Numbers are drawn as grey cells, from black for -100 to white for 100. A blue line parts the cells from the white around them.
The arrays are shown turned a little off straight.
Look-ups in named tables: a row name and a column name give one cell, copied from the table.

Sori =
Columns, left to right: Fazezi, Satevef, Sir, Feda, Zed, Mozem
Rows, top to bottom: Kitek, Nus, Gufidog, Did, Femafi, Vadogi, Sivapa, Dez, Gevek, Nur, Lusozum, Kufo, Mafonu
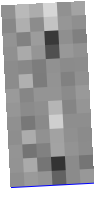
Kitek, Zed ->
14
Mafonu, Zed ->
9
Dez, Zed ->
4
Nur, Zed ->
13
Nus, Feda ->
53
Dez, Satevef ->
9
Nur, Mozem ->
9
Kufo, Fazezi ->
15
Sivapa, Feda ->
16
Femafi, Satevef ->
7
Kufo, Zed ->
9
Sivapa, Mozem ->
20
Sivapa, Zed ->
9
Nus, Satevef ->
37
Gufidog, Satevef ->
1
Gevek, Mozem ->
11
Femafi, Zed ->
9

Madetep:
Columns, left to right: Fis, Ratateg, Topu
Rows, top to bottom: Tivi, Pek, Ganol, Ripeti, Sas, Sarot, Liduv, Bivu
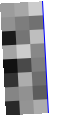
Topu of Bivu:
35
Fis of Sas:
-87
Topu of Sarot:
-14
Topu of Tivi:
60
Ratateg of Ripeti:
60
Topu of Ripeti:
7
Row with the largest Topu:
Tivi

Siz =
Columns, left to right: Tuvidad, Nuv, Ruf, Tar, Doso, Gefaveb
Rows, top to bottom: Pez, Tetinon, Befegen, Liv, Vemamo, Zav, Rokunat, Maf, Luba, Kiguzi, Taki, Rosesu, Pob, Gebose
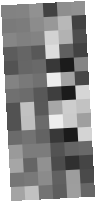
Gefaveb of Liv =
-48
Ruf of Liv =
-31
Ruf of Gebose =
-10
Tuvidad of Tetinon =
-4
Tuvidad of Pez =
2
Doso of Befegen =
40
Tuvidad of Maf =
-36
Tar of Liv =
73

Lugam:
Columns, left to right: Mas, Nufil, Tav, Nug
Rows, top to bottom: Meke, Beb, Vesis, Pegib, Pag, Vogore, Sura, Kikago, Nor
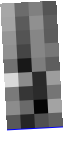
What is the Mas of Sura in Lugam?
-4
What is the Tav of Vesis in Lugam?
5
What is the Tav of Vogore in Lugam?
-67
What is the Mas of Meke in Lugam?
31
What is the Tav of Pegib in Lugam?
5
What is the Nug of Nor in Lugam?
-24
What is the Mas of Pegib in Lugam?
13
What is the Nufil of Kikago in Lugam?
-17
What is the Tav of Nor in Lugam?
-37
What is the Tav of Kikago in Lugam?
-96
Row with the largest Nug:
Kikago

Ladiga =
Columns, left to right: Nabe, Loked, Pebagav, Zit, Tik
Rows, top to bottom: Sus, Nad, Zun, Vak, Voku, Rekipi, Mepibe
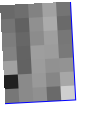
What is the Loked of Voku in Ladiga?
-23
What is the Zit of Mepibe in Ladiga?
-17
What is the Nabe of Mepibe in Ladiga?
-7
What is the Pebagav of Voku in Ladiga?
22
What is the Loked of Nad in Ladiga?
-24
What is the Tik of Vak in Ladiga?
-5
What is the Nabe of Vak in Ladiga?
2
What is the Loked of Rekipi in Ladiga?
8
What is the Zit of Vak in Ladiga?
22
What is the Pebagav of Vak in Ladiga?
24
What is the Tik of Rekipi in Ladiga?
31

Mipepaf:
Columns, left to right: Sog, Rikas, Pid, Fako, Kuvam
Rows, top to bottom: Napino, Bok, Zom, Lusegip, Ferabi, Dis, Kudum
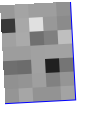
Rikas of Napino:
29
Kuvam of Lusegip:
27
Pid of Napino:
24
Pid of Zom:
-12
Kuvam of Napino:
14
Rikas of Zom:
33
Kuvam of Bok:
9

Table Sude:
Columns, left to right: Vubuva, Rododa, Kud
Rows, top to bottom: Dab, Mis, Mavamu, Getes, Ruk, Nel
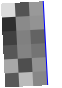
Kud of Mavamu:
-22
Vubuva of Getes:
-32
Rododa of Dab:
-35
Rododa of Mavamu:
0
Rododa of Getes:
3
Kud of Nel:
6
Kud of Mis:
15
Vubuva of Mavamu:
-50
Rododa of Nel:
47
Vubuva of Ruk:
31
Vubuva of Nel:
-31
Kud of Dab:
20
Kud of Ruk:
14
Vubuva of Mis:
-64
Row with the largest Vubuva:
Dab

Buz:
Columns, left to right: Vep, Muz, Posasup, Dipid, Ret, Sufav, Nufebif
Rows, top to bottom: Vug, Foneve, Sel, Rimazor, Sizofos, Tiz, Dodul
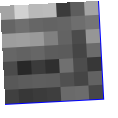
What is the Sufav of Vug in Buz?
-27
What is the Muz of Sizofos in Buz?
-69
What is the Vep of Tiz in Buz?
-31
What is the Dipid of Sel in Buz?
0
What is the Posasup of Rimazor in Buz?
-20
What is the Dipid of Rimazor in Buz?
-28
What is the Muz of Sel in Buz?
25
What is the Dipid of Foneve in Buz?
-22
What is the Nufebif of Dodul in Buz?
-44
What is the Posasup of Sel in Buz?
21
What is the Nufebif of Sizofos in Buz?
-57
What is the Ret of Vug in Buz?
-54
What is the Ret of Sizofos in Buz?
-12
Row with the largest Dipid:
Vug

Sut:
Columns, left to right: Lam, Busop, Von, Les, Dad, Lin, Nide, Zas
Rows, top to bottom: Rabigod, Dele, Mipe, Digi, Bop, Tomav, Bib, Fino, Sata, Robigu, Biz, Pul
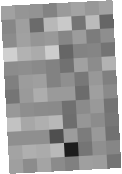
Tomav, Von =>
25
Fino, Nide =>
20
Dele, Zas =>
-20
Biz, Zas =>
5
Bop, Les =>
2
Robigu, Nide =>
20
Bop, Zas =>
40
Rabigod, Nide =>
19
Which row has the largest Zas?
Bop

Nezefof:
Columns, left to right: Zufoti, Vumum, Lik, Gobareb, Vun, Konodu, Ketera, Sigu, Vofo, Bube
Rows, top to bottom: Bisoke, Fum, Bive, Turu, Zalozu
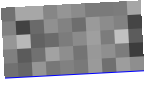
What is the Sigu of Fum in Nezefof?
10
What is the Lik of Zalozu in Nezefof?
17
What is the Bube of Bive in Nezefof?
-28
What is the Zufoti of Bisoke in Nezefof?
-11
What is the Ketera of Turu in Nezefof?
19
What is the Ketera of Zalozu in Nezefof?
21
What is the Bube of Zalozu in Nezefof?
11
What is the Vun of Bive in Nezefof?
-3
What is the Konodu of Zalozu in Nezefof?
-5
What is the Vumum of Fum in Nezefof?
-48
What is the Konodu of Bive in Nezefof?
9
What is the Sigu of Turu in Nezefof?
12
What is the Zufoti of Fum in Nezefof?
1
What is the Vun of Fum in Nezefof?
2
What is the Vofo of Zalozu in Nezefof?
23
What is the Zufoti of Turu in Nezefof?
0
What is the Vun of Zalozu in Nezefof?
1
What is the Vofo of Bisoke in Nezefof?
-3
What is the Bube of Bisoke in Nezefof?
30
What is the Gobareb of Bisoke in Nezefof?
5

